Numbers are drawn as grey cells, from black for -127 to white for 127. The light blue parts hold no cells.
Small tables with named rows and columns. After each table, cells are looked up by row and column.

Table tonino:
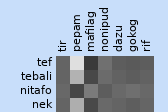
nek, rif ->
-26
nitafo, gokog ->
-16
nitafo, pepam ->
-57
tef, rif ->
-34
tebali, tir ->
-27
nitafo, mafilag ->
-4
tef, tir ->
-27
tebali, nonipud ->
-20
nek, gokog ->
-33
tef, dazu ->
-34
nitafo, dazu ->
-22
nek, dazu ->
-27
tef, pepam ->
95
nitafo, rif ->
-23
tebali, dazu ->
-29
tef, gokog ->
-37
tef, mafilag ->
-69
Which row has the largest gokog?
nitafo

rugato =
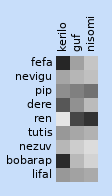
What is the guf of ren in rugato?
-57
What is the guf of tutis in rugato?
39
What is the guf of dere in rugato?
17
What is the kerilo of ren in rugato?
101
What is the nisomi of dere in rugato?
59
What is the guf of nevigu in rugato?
54
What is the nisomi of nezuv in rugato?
92
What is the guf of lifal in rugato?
34
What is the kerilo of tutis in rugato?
24
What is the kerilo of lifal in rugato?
24
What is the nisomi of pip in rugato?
-14
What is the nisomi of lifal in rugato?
42
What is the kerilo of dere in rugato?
-40
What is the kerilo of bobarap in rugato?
-85
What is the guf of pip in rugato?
0
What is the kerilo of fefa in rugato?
-89
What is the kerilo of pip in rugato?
14
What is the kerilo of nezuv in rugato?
55
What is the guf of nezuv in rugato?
77

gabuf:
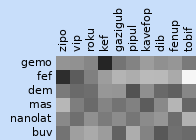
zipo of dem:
-5
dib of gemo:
16
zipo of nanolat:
9
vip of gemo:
17
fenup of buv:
-15
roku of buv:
42
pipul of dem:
-45
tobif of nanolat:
49
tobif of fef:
118

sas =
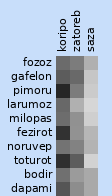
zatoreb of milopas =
17
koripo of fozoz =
-20
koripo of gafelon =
-35
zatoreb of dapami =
13
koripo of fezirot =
-77
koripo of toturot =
-80
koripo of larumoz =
-23
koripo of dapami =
-42
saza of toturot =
82
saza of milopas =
79
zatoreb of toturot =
-34
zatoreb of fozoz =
-3
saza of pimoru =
75
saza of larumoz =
86
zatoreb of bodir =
27
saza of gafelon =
70
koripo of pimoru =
-89
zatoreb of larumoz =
48
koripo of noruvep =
-12
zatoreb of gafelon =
-22

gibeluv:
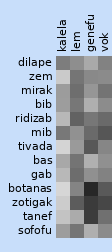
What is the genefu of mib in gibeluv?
-21
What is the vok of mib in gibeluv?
-41
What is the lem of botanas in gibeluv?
4
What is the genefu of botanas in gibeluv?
-88
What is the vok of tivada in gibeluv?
6
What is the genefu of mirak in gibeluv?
22
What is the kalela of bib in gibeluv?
29
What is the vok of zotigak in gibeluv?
-56
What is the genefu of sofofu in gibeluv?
47
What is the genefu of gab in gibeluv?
16
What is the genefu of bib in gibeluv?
47
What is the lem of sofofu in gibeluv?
-10
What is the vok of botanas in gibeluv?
-38
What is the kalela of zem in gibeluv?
74
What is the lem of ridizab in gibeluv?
-29

